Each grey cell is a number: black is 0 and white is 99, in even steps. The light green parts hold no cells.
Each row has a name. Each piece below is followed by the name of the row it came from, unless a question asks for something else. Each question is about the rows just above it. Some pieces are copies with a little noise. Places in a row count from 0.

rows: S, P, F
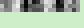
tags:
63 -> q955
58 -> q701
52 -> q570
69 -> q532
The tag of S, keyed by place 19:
q955
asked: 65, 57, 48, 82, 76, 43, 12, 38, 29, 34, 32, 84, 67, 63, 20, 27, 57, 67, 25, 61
F
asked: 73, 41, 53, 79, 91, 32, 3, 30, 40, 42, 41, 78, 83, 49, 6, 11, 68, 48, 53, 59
P

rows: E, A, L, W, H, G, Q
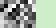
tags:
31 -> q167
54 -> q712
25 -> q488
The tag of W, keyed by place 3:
q167
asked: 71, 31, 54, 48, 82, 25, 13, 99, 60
E
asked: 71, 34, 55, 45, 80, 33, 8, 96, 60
E
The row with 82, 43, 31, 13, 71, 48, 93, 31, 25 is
H
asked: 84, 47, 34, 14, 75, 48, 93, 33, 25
H
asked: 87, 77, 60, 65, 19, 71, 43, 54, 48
G

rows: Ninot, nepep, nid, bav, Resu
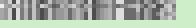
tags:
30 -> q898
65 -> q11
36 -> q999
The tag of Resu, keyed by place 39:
q999
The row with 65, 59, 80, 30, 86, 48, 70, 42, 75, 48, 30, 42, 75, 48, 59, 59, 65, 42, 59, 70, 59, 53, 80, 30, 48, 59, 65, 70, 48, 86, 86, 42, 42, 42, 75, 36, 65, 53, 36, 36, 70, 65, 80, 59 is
nid

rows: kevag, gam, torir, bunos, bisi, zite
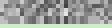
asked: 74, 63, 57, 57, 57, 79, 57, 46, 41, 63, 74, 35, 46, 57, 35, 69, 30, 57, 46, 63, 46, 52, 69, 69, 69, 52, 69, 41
bisi
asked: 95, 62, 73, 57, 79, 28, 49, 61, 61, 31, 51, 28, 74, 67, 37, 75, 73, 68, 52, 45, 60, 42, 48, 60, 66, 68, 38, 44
torir

